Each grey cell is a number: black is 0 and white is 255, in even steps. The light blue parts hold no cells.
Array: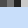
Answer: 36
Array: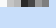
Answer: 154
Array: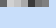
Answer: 116
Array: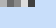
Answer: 220
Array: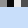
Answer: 234
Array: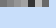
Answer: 188
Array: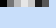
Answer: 29
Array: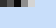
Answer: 142
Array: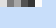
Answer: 53
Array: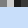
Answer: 29
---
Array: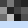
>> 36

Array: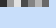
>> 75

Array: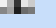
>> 229

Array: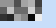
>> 164

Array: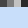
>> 41

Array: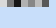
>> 177

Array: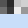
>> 209

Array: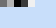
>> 58

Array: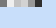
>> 210
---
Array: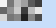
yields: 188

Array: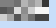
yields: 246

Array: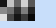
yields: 126

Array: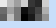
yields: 67

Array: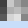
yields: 188

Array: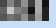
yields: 169

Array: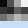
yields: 96

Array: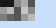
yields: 197
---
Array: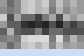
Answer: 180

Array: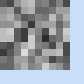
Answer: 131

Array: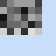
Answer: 157

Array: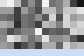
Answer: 63

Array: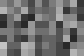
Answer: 168
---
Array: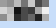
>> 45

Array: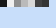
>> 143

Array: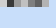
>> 155

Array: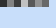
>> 61

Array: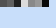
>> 33

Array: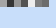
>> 150

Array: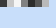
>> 245
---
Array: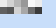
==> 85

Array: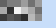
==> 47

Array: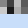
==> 26

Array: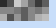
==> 135

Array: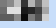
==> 223

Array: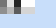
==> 185

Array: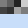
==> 50

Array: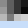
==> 95
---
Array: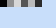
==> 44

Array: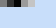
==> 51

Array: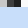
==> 63

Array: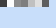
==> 94

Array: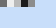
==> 110

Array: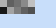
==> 80

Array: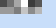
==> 75

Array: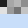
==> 116
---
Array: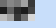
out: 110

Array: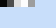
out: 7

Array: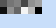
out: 85

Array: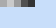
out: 171

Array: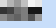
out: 217

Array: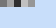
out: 118

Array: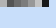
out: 179

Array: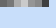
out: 104
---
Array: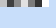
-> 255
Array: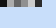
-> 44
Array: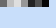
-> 5
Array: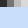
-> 217
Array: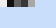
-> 168
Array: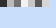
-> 214
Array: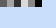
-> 5
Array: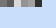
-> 48
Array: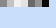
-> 8
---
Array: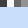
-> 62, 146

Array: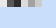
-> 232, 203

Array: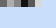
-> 104, 217

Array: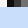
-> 245, 113

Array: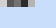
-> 209, 180

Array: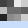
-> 65, 204

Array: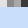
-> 226, 58

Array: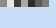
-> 139, 124
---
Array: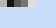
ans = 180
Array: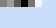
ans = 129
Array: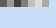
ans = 95
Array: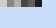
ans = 206
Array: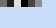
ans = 112
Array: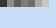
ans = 52
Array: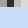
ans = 161
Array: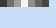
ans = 58
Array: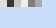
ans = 223
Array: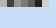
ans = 180
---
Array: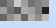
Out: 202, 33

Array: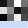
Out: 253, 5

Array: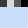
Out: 217, 1

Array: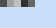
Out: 191, 49

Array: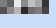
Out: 233, 42

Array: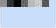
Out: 201, 7

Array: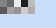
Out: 234, 31

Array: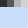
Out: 210, 47

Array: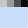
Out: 197, 10
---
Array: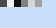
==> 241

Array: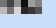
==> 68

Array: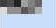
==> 76

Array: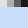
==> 174

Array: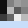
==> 129

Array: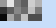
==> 230

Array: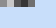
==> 200

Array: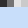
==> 116

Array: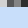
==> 87
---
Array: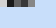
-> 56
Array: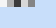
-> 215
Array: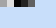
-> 35
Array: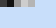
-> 205
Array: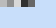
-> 49
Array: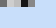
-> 21
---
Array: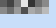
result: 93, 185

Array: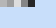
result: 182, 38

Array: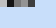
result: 192, 62

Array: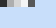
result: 45, 87

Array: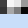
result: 64, 7

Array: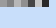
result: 155, 40
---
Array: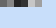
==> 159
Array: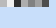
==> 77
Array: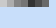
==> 105
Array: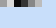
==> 188
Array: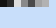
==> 178
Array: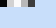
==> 60
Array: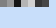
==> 70
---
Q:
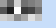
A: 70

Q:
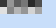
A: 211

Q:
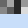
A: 39

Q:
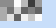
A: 128

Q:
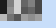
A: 102

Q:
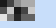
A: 68
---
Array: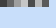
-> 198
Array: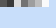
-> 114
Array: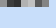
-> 177
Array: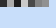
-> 201
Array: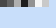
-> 28
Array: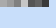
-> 198
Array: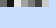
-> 163
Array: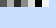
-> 137
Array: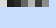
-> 101
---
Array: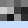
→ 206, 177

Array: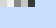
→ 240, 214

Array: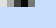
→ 224, 170

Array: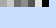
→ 227, 199

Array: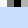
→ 247, 179

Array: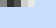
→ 231, 207

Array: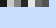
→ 229, 200
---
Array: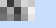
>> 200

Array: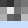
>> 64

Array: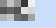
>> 139

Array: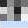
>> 43

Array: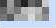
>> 61

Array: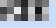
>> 178
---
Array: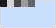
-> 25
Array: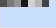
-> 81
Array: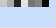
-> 200
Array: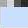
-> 169
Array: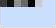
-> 59
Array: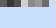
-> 95
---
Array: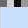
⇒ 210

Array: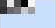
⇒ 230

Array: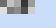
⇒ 195

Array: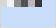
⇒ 242

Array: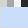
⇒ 167

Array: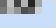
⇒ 194
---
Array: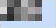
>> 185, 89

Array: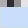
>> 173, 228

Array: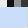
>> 235, 56

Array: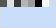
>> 85, 252

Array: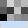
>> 117, 132

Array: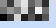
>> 141, 85
